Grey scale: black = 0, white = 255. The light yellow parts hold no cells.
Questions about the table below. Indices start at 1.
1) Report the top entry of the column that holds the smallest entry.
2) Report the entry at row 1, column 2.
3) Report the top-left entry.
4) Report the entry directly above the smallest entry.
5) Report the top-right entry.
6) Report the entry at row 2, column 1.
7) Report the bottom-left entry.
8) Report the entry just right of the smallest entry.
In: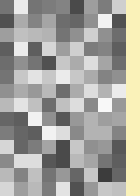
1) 124
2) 235
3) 116
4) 116
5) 207
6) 81
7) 214
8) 102

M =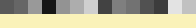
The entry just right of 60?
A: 227
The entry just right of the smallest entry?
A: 147
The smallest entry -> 21
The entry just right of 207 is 66

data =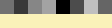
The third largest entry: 134
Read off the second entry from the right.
191
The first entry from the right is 101

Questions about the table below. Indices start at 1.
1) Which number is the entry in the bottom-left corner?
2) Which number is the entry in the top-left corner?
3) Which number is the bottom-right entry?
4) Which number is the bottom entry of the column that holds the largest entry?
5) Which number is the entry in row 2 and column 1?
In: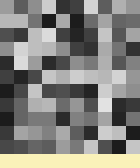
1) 72
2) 156
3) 197
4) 79
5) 183

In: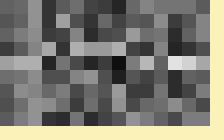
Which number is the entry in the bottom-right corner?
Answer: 124
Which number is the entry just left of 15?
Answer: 60
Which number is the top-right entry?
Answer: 91
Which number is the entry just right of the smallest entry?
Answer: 124
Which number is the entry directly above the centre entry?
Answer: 154
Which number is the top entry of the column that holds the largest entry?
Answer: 116
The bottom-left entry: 91
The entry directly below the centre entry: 79
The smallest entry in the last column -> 73
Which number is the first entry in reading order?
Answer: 98
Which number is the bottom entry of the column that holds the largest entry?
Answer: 73
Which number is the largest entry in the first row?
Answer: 146
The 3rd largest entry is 183
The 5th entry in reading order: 91
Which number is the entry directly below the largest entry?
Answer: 44
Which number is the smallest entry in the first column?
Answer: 60
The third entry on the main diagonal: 140
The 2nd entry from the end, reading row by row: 124
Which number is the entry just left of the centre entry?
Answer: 37
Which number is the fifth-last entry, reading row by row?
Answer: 124
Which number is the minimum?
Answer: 15
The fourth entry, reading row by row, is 52
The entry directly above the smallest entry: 175
